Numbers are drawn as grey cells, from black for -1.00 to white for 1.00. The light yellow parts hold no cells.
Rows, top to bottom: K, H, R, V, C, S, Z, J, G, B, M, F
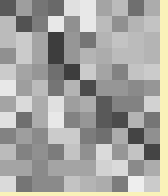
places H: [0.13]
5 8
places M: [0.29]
1 2 4 5 6
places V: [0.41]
6 10

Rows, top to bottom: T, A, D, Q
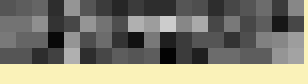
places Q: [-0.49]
4
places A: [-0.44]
5 14 16 19
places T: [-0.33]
1 6 12 16
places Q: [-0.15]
14 15
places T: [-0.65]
4 10 11 14
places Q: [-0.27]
8 10 16 17

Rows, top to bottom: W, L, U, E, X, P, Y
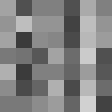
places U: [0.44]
6
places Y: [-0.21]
5
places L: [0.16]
1 3 4 7
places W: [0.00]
3 4 7
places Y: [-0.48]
7
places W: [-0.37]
2 5
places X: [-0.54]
2

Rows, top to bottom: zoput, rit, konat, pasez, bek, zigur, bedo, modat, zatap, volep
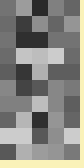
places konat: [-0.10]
1 4 5
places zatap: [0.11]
4
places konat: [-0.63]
2 3
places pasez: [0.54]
2
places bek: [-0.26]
1 4 5
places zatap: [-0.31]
3
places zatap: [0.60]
1 2 5

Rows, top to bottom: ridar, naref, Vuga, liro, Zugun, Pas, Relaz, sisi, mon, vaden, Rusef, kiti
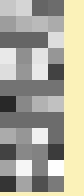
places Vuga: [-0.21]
1 2 3
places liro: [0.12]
2
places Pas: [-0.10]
1 2 3 4
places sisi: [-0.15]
1 2 3 4
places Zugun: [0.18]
2
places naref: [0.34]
4

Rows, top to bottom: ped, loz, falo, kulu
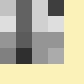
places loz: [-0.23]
2
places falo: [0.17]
1 3 4

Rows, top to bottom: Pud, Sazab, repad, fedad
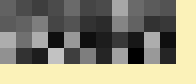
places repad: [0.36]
1 3 10
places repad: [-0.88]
4 6 11
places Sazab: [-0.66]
7

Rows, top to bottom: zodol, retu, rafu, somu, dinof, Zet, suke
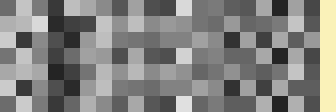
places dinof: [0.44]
2 7 9
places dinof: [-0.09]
6 14 18

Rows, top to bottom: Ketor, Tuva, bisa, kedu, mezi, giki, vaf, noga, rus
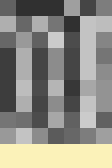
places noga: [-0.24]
5 7
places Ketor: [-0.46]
6
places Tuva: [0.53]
6

